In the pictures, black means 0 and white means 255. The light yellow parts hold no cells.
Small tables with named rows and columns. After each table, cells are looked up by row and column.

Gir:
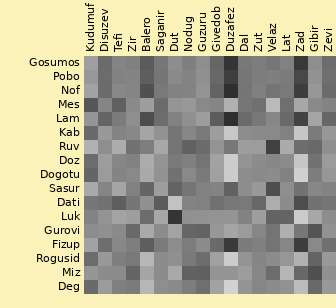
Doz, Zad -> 198
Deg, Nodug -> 125
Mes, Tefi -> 96
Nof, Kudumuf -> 162
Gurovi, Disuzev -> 144
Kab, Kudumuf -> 106
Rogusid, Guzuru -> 109
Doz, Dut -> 122
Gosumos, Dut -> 141
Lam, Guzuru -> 157
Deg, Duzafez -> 210
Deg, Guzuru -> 111
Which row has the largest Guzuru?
Lam

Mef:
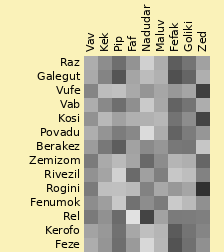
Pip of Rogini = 192
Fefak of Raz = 93
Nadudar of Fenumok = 141
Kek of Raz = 141
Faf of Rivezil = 106
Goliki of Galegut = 101
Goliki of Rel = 124

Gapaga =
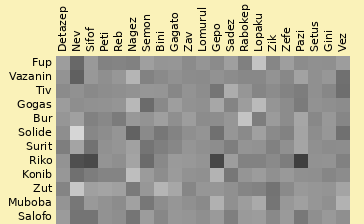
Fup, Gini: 143
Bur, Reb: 123
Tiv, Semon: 150
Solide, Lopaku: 160
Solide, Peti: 141
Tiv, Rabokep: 150
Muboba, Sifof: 153
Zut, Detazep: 132
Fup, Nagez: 129
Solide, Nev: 214
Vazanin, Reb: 151
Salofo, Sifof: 116
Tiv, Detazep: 139
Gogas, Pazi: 123
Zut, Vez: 164
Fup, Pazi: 140
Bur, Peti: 136
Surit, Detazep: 126
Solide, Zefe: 130

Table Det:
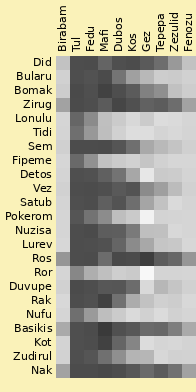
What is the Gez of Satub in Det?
165
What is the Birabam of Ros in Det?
150
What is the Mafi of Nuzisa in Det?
93
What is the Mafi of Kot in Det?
65
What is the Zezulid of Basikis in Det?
126
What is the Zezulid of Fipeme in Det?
214
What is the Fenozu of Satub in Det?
212
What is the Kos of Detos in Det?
167
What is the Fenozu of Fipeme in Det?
214
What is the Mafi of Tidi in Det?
190
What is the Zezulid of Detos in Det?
204
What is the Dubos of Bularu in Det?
116

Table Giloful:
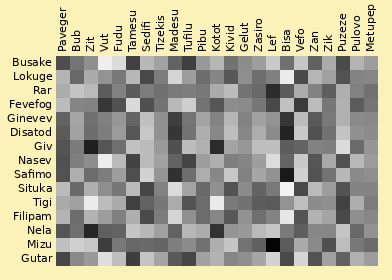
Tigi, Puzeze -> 66
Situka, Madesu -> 219
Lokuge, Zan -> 181
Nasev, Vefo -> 201
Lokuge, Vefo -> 75
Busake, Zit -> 143
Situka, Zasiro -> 99
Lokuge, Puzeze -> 82
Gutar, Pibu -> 161
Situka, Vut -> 142
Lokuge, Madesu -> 212
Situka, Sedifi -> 70
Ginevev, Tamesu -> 100
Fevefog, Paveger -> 187
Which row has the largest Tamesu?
Fevefog

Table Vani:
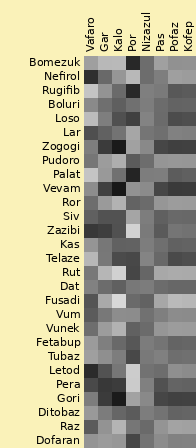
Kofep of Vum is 139
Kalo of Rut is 209
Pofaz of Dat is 103
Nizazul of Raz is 106
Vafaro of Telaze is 183
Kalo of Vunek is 178
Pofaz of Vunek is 156
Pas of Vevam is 70

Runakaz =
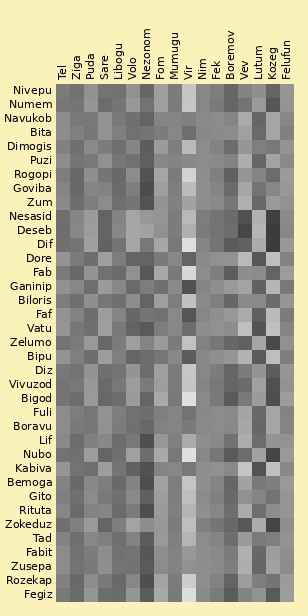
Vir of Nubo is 223
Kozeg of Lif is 148
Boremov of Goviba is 106
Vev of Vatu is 191
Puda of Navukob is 120
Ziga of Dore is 123
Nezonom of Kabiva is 81
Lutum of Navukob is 102
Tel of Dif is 112
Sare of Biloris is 118
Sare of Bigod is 104
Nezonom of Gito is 95

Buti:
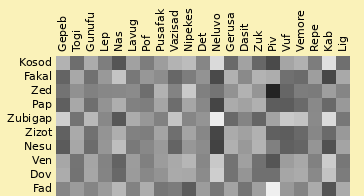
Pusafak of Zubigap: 129
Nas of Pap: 174
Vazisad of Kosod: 179
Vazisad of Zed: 131
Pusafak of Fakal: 141
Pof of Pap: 126
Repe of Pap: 137
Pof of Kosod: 125
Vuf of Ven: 157
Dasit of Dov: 149
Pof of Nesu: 136
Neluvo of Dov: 206
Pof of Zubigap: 151
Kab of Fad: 84
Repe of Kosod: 125
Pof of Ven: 128
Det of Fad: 156
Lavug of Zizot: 129
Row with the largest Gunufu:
Zubigap

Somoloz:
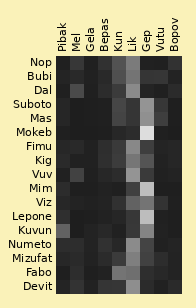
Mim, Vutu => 31
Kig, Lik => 118
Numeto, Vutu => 33
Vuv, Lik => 148
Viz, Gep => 116
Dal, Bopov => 43
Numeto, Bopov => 36
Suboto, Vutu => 55
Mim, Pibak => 44
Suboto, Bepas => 32
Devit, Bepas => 53

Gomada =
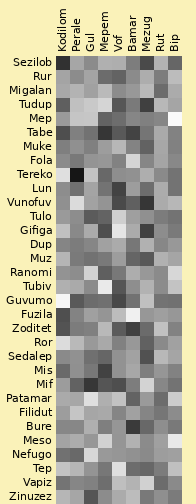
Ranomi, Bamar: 173
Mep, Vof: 109
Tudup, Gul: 201
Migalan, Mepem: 186
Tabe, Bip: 130
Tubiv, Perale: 170
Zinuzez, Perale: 166
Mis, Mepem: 66
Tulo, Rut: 124
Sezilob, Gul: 139
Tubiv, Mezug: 178
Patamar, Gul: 223
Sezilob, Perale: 166
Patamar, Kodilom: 170
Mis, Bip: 130
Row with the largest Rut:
Zoditet

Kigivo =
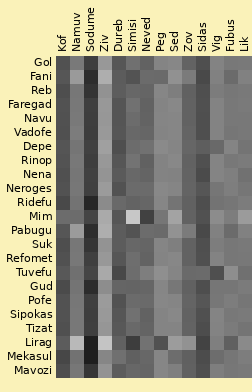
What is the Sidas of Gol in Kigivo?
79
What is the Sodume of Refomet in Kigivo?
63
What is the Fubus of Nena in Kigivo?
127
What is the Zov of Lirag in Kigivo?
146
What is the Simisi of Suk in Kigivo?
103
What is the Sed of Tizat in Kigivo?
132
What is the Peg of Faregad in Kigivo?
132
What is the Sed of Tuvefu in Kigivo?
133
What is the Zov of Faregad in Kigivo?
98
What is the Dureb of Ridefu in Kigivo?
105

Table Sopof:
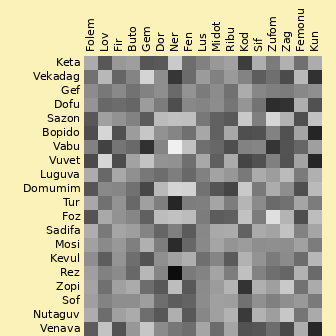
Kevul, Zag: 139
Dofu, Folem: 148
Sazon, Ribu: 89
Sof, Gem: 158
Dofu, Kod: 149
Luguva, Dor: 109
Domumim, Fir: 134
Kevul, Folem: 142
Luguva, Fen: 104
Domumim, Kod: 201
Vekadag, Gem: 212
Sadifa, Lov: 121
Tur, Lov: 113
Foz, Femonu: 78
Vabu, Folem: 129
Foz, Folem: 83
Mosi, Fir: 152
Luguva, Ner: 126
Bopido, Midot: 97
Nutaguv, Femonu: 117

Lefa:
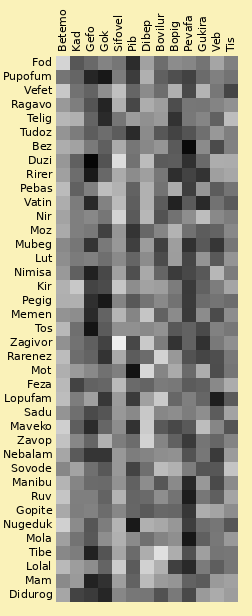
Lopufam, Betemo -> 189
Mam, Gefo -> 34
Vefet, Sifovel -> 192
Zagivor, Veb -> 121
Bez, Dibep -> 136
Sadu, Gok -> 85
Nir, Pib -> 90
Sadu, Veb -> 92
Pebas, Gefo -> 128
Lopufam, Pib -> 59
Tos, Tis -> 119
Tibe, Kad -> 125
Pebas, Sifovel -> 178
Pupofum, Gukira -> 107
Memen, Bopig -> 139
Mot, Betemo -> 175
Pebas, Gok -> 190

